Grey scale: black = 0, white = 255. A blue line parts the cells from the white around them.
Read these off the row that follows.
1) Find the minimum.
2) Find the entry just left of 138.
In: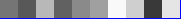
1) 57
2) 97

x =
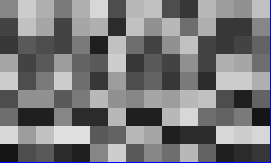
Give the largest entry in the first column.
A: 215
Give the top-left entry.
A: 134
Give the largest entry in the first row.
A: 215
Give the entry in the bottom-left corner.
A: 21
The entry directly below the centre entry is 134
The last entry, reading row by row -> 55
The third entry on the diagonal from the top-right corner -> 55
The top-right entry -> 193
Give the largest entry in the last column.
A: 215
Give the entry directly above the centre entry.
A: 55
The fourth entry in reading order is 122
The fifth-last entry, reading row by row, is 184
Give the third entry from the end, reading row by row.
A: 31
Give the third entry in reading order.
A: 175
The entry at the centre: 77
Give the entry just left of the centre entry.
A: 157
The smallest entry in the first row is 55
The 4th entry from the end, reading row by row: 99
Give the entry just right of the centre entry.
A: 99

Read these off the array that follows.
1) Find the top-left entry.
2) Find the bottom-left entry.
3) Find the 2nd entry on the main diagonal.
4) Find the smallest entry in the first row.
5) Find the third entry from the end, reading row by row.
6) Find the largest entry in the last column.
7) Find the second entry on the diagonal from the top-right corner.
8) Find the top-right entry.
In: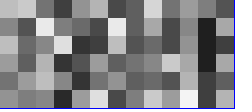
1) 190
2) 147
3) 83
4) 63
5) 244
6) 180
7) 31
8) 83

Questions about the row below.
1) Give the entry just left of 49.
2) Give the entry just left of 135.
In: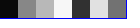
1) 247
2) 9

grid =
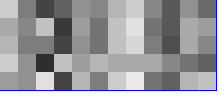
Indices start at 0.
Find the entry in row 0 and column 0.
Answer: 204
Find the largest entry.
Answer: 234
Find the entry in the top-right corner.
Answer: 106
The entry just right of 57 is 157
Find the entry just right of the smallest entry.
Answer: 193
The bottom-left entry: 157
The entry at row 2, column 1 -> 125
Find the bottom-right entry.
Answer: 193
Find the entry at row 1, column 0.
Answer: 169
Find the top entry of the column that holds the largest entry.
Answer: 204
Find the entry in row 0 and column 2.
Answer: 68
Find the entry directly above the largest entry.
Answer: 169
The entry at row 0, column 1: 125
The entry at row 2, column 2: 125

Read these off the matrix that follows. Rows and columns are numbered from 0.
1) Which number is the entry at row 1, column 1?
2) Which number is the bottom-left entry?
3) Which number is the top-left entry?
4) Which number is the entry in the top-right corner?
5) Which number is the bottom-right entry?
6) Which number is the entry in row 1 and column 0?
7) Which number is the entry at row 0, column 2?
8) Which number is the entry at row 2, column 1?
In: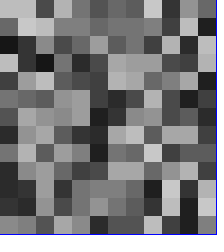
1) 200
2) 138
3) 189
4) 104
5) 127
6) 104
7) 74
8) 52
